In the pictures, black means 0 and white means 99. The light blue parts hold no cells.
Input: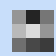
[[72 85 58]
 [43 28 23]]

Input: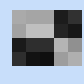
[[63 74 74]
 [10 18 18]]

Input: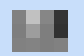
[[49 61 49]
 [50 51 49]]

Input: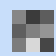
[[37 50 58]
 [48 84 27]]

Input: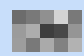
[[60 67 24]
 [61 47 66]]

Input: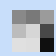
[[73 83 28]
 [87 86  6]]

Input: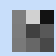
[[48 25 34]
 [47 40 28]]
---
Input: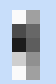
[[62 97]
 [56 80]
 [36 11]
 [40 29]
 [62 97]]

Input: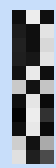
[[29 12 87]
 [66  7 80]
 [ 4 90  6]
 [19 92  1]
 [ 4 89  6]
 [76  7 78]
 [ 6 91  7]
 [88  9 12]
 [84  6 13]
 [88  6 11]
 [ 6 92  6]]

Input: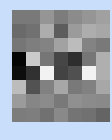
[[39 44 45 53 44 49 48]
 [53 54 56 47 54 52 60]
 [65 50 47 65 50 32 73]
 [68 94 31 26 94 19  5]
 [68 46 18 27 46 79  2]
 [47 51 73 63 51 49 46]
 [65 67 60 36 67 44 41]
 [62 58 54 48 58 47 47]]

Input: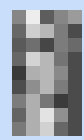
[[29 40 81 68 47]
 [29 56 88 68 39]
 [29 23 46 68 48]
 [29 48 71 55 30]
 [29 53 71 68 22]
 [29 45 71 82 40]
 [41 48 27 43 35]
 [29 48 71 80 40]
 [60 52 36 92 52]]

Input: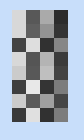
[[48 19 87 22]
 [27 62 35 79]
 [48 20 90 24]
 [26 74 34 79]
 [23 70 33 84]
 [52 19 86 26]
 [20 57 37 84]
 [17 66 34 84]]

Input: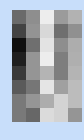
[[58 82 85 40 47]
 [73 82 67 58 47]
 [73 62 89 46 35]
 [70 49 70 58 22]
 [68 49 92 58 12]
 [67 55 88 43  6]
 [56 43 84 57 26]
 [69 60 92 55 41]]

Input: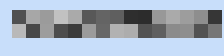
[[46 32 55 54 37 32 67 69 40 60 23 30 61 28 72]
 [21 55 61 66 59 17 18 37 39 34 66 75 60 65 31]]
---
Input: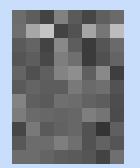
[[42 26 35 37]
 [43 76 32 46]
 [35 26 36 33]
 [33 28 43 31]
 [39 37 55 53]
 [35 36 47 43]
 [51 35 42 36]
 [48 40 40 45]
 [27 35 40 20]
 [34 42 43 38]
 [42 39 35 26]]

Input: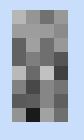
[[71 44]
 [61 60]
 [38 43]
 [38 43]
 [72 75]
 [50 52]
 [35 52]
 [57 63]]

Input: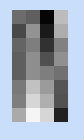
[[42  2]
 [28 10]
 [39 19]
 [37 31]
 [37 49]
 [47 60]
 [49 68]
 [66 83]]

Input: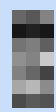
[[40 51]
 [ 9  9]
 [45 37]
 [56 78]
 [50 26]
 [65 54]
 [29 32]]

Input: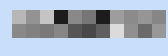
[[71 76 53 11 54 52]
 [53 47 33 37 56 59]]

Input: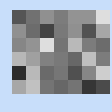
[[33 56 57 86]
 [56 26 56 65]
 [52 86 72 42]
 [71 50 40 48]
 [17 41 31 80]
 [65 45 45 29]]

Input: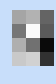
[[64 39]
 [46 35]
 [68  4]
 [78 19]]

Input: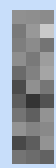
[[56 54]
 [47 78]
 [49 45]
 [55 61]
 [41 64]
 [29 46]
 [36 32]
 [45 57]
 [57 53]
 [28 57]
 [45 38]]
